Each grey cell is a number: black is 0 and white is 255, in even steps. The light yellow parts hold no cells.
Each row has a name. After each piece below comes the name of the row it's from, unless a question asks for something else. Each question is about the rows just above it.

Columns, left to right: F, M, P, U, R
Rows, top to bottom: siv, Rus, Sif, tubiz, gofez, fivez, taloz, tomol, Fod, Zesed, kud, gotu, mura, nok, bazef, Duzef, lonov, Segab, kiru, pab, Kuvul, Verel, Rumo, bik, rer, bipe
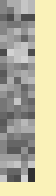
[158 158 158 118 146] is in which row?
Rumo
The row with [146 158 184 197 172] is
taloz

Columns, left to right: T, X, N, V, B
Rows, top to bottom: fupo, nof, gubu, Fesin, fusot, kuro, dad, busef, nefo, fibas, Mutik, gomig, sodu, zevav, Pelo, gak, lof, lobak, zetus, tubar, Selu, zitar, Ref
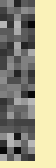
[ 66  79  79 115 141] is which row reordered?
gomig
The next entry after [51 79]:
[169]
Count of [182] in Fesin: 2
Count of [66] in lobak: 4
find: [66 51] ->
Ref
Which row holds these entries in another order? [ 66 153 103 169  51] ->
busef

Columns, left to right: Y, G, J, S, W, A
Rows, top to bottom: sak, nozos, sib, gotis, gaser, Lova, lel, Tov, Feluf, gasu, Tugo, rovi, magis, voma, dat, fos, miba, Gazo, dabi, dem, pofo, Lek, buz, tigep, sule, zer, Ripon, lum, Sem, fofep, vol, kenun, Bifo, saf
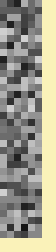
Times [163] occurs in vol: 2
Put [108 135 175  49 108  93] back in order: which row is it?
dem
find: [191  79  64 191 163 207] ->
rovi
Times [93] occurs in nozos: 3
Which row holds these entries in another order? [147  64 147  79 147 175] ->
kenun
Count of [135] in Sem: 4

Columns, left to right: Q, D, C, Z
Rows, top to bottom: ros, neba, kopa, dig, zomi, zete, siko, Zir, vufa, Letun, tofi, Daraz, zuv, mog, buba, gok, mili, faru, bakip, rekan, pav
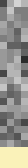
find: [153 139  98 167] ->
zomi
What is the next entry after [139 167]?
[126]
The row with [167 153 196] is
Daraz

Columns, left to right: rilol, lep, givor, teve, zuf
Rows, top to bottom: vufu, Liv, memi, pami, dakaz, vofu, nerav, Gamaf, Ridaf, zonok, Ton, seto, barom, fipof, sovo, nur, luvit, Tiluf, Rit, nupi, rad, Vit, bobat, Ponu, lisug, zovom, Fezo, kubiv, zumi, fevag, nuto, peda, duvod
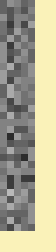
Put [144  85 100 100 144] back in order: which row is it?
Gamaf
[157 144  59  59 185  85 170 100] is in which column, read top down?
lep
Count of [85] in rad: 2
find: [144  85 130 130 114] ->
memi
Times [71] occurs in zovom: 0

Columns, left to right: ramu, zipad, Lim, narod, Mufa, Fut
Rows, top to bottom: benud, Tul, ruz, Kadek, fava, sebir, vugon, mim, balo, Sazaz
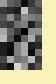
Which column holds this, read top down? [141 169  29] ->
Mufa
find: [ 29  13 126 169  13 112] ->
mim
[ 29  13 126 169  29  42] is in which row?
vugon

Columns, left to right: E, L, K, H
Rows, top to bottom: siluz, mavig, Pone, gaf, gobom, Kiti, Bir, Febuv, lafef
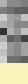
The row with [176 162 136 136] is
gaf
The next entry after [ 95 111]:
[67]
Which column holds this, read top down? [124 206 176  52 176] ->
E
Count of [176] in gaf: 1

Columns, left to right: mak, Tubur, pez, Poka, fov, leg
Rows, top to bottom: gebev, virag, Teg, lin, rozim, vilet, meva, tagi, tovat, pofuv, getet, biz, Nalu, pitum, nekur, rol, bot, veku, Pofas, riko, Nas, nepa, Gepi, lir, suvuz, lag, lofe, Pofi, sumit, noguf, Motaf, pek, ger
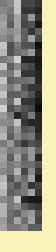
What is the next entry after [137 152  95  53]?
[95]
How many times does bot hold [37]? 2

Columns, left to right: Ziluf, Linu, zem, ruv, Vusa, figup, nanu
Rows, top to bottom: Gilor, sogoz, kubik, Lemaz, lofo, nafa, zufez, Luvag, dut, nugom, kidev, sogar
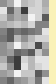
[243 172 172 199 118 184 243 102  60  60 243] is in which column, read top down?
zem
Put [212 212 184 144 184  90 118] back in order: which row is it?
nafa
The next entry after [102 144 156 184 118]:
[227]
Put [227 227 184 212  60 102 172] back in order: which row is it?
dut
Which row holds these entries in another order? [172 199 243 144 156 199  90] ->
kidev
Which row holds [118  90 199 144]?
Luvag
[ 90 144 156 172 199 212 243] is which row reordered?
kubik

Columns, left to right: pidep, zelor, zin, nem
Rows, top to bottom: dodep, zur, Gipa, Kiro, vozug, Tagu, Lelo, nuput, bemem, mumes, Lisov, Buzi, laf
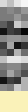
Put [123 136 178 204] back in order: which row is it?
laf
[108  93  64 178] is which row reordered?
nuput
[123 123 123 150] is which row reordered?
Gipa
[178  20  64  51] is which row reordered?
Buzi
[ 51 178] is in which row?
Buzi
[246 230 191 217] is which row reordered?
dodep
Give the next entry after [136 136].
[108]

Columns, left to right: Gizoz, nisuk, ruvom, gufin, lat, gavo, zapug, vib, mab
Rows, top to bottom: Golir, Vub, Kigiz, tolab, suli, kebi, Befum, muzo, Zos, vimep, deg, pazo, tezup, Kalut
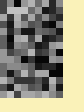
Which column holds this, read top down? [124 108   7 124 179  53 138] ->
gufin
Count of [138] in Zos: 1
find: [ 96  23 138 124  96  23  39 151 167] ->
Befum
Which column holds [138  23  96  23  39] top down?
zapug
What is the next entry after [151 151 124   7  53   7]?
[7]
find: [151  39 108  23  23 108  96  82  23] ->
suli
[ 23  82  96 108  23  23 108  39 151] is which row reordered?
suli

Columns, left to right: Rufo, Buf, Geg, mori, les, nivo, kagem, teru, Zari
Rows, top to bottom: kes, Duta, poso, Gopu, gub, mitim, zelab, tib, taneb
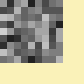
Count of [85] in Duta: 4
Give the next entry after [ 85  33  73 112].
[112]
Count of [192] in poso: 2

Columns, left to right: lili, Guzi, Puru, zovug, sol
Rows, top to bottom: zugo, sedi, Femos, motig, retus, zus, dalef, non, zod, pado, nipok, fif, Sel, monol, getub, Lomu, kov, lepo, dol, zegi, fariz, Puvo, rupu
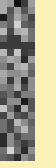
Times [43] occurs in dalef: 0
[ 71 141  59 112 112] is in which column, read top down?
Guzi

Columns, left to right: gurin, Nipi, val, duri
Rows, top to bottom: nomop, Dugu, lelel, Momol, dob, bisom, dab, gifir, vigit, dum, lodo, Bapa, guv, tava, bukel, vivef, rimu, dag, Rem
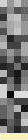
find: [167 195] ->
dob
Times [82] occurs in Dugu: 1
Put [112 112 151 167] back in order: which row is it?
gifir
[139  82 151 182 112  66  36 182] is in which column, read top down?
gurin
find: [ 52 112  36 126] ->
Bapa
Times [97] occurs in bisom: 0

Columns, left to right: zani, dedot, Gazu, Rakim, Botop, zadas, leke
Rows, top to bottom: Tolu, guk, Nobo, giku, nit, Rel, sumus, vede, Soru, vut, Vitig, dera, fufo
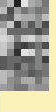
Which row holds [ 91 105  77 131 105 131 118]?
vut
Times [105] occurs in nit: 5

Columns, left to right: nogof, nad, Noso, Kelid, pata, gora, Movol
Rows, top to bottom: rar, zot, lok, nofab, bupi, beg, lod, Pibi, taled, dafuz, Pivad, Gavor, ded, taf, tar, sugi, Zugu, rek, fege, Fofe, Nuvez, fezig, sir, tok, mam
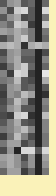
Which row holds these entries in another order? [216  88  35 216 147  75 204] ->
zot
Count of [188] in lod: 2

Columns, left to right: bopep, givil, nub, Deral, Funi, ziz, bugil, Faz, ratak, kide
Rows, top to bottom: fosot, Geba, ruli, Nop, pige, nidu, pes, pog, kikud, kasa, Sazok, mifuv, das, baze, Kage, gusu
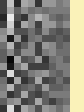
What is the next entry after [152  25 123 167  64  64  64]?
[96]
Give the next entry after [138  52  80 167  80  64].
[96]

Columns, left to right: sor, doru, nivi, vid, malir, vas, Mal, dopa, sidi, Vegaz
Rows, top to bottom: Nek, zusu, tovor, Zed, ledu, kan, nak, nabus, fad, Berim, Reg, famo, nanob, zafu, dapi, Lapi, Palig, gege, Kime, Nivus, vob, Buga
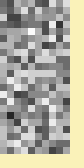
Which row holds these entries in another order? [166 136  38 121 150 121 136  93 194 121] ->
Palig
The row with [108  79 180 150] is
Nek
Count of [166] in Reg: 0
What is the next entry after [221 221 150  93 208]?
[194]
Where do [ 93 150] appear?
zusu
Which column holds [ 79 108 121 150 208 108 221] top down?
vid
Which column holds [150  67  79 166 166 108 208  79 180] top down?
nivi

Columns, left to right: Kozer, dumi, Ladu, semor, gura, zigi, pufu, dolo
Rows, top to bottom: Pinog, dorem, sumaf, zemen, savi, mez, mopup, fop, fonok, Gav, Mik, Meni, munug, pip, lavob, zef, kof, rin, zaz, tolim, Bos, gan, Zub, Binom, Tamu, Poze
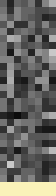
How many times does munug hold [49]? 1
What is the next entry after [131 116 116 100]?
[49]
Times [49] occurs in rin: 2
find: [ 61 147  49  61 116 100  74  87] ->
pip
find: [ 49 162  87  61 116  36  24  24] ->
zaz
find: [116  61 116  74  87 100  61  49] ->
mopup

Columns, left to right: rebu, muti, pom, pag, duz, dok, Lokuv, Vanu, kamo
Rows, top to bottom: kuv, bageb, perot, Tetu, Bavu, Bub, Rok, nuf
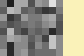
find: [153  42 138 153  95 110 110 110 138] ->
nuf
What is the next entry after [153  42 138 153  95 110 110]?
[110]
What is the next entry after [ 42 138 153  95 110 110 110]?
[138]
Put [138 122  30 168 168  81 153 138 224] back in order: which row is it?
kuv

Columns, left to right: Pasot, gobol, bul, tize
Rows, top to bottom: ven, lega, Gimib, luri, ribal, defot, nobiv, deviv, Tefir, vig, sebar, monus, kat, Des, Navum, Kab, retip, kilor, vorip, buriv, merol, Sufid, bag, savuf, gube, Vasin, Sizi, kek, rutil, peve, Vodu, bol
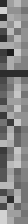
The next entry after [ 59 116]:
[198]
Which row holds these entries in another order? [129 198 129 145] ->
Kab
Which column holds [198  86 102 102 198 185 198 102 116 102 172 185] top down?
bul
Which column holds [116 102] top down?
bul
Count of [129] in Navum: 0
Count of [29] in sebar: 0

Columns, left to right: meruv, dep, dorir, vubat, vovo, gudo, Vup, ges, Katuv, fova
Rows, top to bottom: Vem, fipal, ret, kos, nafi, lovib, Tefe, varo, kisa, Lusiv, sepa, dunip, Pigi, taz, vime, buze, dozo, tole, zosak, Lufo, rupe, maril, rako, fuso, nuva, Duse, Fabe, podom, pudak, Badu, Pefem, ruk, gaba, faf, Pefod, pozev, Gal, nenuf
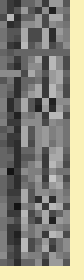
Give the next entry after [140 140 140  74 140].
[127]
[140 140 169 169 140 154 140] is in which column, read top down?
Katuv
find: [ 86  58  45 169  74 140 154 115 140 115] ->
rupe
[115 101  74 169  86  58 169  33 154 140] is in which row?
ruk

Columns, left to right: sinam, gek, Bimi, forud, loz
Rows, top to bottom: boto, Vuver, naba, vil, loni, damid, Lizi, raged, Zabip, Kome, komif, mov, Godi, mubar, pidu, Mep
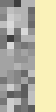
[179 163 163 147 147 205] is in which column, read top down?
gek
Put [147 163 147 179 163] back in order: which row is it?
raged
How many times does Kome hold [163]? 4
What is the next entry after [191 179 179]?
[106]
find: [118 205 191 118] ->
pidu
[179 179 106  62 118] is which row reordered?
damid

